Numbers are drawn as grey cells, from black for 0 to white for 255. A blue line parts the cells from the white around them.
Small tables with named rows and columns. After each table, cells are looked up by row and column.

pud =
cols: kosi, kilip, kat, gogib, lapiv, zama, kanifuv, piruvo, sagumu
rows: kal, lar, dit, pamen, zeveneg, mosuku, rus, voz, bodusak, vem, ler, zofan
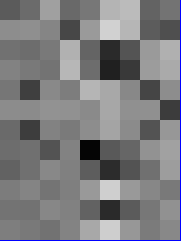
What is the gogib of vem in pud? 127
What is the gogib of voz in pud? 130
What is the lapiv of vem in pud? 153
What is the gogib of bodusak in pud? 128
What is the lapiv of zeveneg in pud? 181
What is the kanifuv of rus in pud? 139
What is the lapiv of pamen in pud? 109
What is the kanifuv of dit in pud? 84
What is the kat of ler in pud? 135
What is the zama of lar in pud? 209
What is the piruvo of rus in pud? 83
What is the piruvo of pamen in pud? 156
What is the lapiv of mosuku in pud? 138
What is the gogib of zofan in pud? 131
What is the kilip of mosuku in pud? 139
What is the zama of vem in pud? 207
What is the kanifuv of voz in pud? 102
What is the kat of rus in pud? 130
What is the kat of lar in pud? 133

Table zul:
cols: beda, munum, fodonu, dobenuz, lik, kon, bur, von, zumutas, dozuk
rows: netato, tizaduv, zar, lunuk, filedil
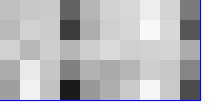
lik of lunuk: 177
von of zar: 210
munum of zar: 184
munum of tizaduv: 209
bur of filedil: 201
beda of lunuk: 172
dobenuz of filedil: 27
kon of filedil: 174
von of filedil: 245
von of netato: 237
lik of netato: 181
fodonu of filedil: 194
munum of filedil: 241
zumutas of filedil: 201
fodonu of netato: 202
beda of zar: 209

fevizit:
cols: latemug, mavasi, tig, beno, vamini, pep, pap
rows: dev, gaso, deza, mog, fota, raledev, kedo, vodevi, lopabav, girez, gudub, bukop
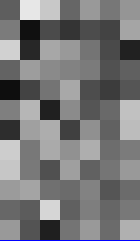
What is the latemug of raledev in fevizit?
127
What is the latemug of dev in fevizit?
94
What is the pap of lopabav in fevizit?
153
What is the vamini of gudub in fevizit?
126
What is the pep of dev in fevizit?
119
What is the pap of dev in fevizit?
149
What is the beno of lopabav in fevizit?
159
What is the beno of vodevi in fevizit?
145
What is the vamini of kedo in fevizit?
144
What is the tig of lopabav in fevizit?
80
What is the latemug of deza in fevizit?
209
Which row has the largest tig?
gudub

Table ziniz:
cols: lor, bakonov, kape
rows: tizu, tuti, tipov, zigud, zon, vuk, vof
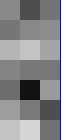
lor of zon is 109
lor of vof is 195
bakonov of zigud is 119
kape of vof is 113
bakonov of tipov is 195
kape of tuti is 141
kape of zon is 154
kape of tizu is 116
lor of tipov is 181
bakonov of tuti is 136

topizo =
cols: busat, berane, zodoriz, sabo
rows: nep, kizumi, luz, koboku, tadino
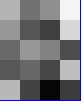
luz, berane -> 151
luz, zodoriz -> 130
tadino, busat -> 184
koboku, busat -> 87
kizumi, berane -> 85
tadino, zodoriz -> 6
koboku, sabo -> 190
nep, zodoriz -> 143
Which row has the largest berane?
luz

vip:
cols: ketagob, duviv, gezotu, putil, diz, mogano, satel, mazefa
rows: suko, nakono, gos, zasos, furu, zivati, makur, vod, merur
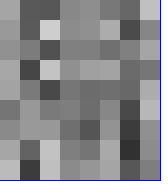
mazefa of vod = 140
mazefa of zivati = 183
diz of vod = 117
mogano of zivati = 135
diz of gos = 127
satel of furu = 104
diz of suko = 142
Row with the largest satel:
gos

